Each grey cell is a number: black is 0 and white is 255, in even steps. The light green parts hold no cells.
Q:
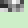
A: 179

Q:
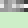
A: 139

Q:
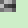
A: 147

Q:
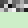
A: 74

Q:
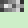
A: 163

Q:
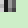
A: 25

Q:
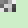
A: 88
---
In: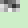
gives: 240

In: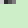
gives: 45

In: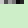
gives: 116

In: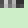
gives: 164

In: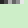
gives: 101

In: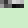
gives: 11

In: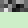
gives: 38

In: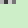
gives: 60

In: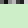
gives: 63

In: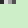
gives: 220
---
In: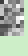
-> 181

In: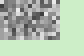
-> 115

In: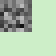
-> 142

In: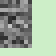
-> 94

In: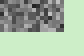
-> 48

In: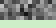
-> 145

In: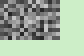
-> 184
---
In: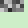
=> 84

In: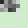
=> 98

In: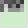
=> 74

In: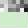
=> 193

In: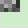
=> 132

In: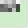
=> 207

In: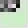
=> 151
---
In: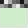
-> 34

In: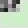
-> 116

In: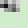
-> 184

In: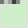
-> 119

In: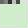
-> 104

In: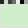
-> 36

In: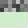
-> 116

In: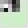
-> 173

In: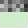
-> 100

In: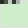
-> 41
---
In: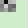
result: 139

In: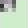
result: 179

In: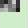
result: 25

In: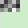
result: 154

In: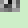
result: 155

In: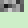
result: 90

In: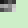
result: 211

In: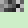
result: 111

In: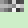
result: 122
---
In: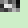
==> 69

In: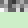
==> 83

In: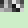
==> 101

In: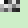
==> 106

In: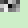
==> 202

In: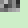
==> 96

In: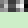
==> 58

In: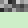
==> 39

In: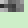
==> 99

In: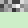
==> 191
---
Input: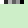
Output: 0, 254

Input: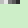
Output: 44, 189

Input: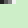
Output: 241, 33

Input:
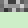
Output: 119, 119

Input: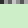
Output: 171, 44

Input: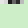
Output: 187, 230
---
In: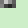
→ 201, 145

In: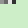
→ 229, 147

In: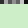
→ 198, 169

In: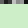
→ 191, 152

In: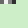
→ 243, 133

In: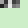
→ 232, 216
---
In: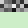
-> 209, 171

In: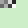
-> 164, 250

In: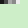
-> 24, 236

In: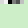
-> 217, 192

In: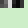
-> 66, 52

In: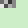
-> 108, 135

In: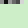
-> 143, 213

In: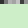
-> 48, 147

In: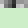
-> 176, 149
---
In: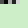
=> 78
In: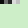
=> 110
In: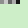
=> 142
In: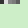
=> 123
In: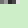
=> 112
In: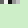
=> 148
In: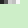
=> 192
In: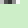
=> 141
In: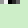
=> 96
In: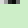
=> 104
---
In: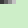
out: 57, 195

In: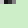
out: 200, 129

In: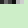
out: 39, 206

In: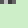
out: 85, 101

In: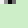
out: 242, 107

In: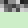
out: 126, 197

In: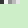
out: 52, 229

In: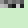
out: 146, 34
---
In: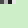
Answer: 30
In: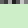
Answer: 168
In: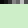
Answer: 53
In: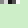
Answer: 23
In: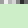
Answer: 183
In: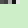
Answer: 174
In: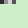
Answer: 212
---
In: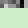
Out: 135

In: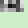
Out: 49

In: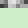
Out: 188

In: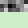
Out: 129

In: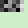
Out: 37

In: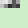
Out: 193

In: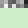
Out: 157

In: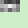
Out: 239
